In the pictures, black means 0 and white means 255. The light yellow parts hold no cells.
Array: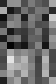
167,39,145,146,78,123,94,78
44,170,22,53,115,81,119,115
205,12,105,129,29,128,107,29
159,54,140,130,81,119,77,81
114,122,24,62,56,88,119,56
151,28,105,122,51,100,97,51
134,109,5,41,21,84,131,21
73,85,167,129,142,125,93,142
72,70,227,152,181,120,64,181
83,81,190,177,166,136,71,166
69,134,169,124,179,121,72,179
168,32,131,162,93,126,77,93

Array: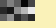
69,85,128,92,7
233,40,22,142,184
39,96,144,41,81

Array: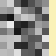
141,181,210,93,42,81,116
186,159,148,218,128,111,64
69,50,21,163,201,187,113
143,185,234,45,33,71,158
85,116,150,24,92,121,185
227,189,194,198,115,86,90
101,157,195,44,40,92,144
203,189,183,221,94,90,49

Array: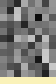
149,112,90,40,170,114,149,67
146,124,41,191,105,146,134,128
91,160,123,196,92,144,12,156
134,93,80,101,37,120,113,117
124,116,67,110,118,77,148,99
89,59,41,176,151,191,55,189
82,127,94,111,121,59,136,158
133,96,91,148,80,127,105,200
131,130,105,158,114,106,23,203
199,119,80,72,174,87,94,56
157,130,157,56,150,134,97,33

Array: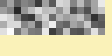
233,119,163,98,132,120,59,159,90,216,206,133,186,122,165
196,158,134,39,150,188,221,188,195,149,197,77,124,80,164
98,230,213,139,68,57,171,209,108,181,159,172,194,130,50
87,173,217,218,134,162,82,190,237,115,99,164,144,201,96
144,223,251,116,172,123,118,232,61,99,193,87,81,141,224

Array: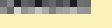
107,104,132,36,97,86,30,87,100,77,94,31,111
148,145,107,208,145,160,194,167,129,157,163,181,150

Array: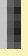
72,199,100
38,197,87
64,199,97
49,197,91
33,197,85
56,197,94
82,199,103
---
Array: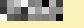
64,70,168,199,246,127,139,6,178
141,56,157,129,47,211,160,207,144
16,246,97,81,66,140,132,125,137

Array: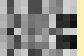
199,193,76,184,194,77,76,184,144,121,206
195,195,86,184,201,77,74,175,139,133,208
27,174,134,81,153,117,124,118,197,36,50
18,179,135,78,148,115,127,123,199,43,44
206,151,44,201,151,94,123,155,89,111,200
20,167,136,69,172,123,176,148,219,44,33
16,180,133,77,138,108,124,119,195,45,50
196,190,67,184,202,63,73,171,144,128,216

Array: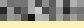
151,154,114,119,116,170,75,140,93,181,70,176
114,39,152,68,100,174,201,74,101,148,40,123
126,88,153,142,79,20,178,175,100,163,118,158

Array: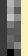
132,59,181
91,59,164
140,59,195
95,59,125
93,59,91
87,59,105
134,59,95
75,59,1

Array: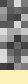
122,74,105,217
93,156,92,106
181,137,76,68
111,88,90,215
199,219,167,167
125,189,154,56
67,109,57,102
107,214,107,83
198,220,145,97
125,66,55,143

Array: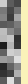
71,205,92
115,121,71
167,132,61
123,90,96
110,190,138
49,185,197
53,29,180
197,97,207
222,156,146
138,40,99
176,50,66
113,91,222

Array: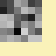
83,59,77,166,145,63
124,32,76,119,186,162
154,187,174,97,74,31
182,179,193,89,153,129
86,132,119,6,208,127
195,155,177,163,130,195
